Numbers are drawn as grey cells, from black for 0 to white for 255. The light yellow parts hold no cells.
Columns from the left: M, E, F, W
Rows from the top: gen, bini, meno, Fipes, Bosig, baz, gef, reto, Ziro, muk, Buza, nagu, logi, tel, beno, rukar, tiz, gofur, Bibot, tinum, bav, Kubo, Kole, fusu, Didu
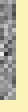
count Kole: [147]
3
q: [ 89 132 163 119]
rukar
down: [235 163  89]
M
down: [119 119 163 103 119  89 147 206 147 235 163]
M
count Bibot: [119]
0
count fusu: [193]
1

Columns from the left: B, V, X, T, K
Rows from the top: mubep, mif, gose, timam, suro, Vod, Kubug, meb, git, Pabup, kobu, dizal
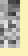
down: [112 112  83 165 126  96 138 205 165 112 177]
X
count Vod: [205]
1
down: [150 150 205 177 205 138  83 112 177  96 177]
B
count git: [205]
3

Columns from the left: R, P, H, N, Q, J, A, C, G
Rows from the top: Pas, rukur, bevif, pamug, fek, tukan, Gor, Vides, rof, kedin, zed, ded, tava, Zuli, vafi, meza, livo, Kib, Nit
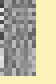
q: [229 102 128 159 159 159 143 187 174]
bevif
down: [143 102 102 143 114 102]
G
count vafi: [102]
1
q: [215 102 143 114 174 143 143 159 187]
meza

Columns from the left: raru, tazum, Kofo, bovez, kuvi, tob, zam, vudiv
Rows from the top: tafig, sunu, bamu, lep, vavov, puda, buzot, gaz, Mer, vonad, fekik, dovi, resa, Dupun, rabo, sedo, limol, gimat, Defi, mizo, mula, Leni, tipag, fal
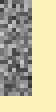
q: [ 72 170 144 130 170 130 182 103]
bamu
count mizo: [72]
0
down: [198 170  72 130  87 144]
tob
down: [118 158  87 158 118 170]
vudiv
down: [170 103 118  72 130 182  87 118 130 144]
kuvi
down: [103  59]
bovez
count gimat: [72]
4

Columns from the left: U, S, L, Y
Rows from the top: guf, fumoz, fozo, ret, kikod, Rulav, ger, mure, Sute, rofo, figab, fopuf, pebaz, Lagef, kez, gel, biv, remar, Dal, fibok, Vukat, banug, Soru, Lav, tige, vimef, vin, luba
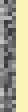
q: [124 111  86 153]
fibok
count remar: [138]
2
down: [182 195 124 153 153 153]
U
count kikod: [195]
0
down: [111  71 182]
L

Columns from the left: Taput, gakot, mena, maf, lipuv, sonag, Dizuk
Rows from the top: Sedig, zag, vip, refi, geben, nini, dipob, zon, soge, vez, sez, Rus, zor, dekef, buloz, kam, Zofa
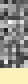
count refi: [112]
3
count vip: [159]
4

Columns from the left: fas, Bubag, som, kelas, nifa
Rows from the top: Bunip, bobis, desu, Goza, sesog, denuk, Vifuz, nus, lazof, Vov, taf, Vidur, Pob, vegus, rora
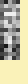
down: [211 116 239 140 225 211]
Bubag
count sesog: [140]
1
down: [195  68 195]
nifa
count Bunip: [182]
0
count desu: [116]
4
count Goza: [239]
3
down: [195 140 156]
nifa

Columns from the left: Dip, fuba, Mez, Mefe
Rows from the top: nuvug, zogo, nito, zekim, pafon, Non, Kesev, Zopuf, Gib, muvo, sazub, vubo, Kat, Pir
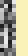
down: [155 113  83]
Mefe
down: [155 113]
Mefe
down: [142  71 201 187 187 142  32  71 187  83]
Dip

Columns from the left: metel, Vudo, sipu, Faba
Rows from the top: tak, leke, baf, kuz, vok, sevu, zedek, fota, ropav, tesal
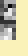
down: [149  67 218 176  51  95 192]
Vudo
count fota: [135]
1
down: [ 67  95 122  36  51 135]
metel
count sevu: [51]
4
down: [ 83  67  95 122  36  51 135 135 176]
metel
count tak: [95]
0
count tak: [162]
0

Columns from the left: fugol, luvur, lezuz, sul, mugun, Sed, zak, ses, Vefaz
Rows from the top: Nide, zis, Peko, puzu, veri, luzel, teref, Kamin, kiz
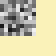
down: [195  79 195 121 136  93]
zak
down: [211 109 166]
luvur
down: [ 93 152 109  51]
sul
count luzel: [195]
3

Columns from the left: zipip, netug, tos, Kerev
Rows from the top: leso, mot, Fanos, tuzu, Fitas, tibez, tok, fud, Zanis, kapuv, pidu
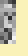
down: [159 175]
zipip
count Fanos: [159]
0

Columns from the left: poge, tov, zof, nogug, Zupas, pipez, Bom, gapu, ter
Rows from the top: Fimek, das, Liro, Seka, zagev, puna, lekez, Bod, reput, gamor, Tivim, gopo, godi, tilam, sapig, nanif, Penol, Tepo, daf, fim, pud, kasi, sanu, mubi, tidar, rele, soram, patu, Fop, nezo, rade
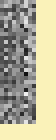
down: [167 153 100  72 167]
nogug
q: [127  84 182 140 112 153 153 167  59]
nezo

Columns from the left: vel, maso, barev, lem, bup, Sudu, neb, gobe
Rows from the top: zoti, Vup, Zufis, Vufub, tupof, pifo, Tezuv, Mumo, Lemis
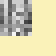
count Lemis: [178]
3
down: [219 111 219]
bup
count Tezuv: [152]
4
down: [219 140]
bup
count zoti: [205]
5

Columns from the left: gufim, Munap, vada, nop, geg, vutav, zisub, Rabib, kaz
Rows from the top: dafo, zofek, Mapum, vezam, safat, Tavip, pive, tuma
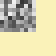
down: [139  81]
nop
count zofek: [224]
5
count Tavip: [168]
2
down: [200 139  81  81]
nop

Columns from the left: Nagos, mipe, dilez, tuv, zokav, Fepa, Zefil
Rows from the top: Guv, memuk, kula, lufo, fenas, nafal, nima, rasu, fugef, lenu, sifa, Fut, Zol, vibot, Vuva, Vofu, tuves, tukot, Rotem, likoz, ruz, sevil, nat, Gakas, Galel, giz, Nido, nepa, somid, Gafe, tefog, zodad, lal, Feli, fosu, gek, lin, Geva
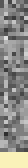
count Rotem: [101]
3
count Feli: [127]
4
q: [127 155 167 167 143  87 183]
Zol

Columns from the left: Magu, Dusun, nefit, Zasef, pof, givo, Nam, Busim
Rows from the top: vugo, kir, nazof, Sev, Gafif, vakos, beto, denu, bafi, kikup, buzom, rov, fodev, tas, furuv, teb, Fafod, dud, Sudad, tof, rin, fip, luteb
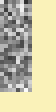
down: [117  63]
Dusun
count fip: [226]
3
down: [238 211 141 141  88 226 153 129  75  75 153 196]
givo
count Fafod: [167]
3
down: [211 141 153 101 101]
nefit
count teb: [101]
4
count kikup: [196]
2

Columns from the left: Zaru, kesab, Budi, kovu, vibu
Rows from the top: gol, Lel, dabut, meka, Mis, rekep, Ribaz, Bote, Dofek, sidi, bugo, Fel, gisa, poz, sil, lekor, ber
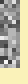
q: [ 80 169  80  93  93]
Ribaz
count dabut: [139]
2
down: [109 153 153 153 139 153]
vibu
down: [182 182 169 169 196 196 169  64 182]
Budi

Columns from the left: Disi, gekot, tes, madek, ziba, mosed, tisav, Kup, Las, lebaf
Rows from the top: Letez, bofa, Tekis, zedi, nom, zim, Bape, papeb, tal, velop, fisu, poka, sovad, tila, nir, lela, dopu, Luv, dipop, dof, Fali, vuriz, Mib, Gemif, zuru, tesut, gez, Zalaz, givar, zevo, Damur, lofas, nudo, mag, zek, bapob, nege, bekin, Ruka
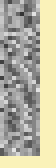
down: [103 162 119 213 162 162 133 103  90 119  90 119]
tisav
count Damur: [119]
2
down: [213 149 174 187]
ziba
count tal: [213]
3
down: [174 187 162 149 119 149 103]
ziba

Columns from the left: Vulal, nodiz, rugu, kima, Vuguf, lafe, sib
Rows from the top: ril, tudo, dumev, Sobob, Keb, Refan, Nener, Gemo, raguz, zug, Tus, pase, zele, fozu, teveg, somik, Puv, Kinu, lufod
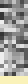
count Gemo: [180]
2
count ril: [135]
3
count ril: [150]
0
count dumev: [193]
1
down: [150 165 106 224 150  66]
kima

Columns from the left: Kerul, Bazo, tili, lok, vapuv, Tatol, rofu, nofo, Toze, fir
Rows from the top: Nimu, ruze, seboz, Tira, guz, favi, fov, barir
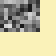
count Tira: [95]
4
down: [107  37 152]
Kerul
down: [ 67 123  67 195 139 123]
fir

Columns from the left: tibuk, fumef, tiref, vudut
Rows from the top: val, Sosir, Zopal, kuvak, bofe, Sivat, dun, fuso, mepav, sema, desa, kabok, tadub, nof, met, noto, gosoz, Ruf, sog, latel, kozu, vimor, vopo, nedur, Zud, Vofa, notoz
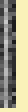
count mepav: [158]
1
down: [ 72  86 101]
tibuk
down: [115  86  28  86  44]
vudut
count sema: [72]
0

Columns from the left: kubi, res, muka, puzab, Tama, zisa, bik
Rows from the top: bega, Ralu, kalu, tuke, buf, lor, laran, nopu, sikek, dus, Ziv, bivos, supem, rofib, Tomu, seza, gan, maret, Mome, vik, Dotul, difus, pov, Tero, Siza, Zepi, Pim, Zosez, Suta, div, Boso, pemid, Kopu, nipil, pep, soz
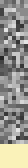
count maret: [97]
2
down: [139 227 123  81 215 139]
res
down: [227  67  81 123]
bik
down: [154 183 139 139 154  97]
bik
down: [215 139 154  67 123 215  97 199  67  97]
puzab
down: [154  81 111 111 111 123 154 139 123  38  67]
kubi
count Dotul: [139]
3

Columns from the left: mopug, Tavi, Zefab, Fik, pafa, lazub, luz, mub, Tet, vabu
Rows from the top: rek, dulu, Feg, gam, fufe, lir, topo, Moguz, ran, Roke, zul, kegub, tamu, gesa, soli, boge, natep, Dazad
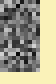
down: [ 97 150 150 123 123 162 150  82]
pafa
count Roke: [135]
3

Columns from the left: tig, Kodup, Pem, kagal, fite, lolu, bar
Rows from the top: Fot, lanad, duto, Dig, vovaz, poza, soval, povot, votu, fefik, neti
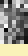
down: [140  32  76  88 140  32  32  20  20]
bar
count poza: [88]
3
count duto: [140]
4
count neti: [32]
0

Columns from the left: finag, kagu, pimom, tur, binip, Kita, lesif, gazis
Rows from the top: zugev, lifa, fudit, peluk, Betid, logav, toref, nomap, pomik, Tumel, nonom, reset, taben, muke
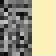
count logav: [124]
2
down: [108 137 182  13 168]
Kita
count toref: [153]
0
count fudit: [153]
5
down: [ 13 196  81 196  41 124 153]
kagu
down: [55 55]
gazis

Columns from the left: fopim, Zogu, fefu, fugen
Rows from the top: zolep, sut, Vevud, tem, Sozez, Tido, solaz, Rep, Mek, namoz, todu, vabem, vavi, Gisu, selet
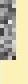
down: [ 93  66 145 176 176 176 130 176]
Zogu
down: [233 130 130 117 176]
fefu
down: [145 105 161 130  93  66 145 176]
Zogu
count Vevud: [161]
2
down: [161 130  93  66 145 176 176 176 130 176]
Zogu

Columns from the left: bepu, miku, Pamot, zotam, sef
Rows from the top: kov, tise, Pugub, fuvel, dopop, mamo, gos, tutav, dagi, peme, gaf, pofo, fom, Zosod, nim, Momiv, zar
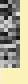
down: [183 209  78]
Pamot
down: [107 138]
sef
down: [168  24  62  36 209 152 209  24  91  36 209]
miku

